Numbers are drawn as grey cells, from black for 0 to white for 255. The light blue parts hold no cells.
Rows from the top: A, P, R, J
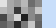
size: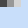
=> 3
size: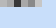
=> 6
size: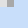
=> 2
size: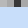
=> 4
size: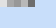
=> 5

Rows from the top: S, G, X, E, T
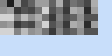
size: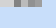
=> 6
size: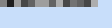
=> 14
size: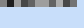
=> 11

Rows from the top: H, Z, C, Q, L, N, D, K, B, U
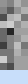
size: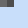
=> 2
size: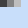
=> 3
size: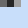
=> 3

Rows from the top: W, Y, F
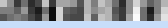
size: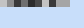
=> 10
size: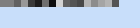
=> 17
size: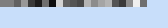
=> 21
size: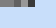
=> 5

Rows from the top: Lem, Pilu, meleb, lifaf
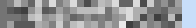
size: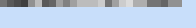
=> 26
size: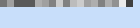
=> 19

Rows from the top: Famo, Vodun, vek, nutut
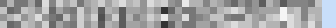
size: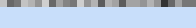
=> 28
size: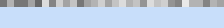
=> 32
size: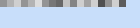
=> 18

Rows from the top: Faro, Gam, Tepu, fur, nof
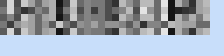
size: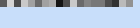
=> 19
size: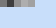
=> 5

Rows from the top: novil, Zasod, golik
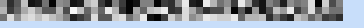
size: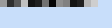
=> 14
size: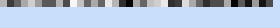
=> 39
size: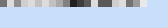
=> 21
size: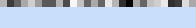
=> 28
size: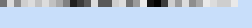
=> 34

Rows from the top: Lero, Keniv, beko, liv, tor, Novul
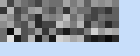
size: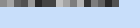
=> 17
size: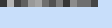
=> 14
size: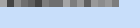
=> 17
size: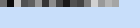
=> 17
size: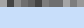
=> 12
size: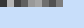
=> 9
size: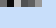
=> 6

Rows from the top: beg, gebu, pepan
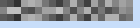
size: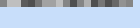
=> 19
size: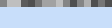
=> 16
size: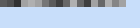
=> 18
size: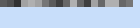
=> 19
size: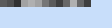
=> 13
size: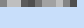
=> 11
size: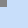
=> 1

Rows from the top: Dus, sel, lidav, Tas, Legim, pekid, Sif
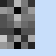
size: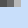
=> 3
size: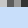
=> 4

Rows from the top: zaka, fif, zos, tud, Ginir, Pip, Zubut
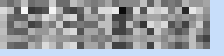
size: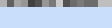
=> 16
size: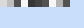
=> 10
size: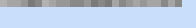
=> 26

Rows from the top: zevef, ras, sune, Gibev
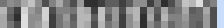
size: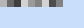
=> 9
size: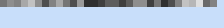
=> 31
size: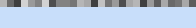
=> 28
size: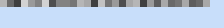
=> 30
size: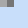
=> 2
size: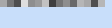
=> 15
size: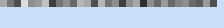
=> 31

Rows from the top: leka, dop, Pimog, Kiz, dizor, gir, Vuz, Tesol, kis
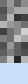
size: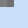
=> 2
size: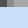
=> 4
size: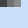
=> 3
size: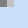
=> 2
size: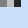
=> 3
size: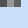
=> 3

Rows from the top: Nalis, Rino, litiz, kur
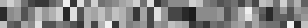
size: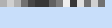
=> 15
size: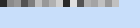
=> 17
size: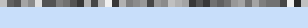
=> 44
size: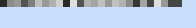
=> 26

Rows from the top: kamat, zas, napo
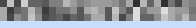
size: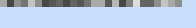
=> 26
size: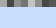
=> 8
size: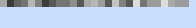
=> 27
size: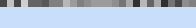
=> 28
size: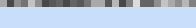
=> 28
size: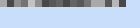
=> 18
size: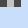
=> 3

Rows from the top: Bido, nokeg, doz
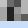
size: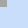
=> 1
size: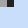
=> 2
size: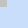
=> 1
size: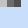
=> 3

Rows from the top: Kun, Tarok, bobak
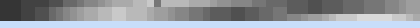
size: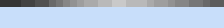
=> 32
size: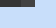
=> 5
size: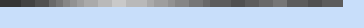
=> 49
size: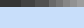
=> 12

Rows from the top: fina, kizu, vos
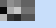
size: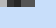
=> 5
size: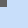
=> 1
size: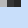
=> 3
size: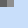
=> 2
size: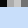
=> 4
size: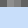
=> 4
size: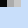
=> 3

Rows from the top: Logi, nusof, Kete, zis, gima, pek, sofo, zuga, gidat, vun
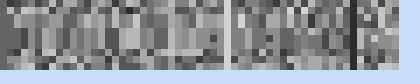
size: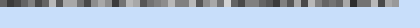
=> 57
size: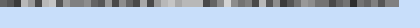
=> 57
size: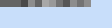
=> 13

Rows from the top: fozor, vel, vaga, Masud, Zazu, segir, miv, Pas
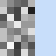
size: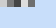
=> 5
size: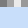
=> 4

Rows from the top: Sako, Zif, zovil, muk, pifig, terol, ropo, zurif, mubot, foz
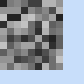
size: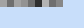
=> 9
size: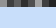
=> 8
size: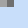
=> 2
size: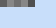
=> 5
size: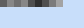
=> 9
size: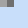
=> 2

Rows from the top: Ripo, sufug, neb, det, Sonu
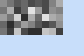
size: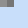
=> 2
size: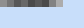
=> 9
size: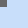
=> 1
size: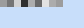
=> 9

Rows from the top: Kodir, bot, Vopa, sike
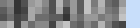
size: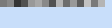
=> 15
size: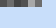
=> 6
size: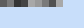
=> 9
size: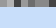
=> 8

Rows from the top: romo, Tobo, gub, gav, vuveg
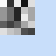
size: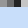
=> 4
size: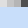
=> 4
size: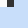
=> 2
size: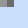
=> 2

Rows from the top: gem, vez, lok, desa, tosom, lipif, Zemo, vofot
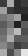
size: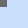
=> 1
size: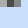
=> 3
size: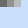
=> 3
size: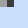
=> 2

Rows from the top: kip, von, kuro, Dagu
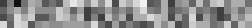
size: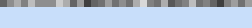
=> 36
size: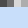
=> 4
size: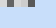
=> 5
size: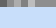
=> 8

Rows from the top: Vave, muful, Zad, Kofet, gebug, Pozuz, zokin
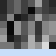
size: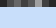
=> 8
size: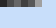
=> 6
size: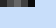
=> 5
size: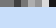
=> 8
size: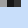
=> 3
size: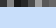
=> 8
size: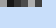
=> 6

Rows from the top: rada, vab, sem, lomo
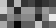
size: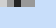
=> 5
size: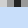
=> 4

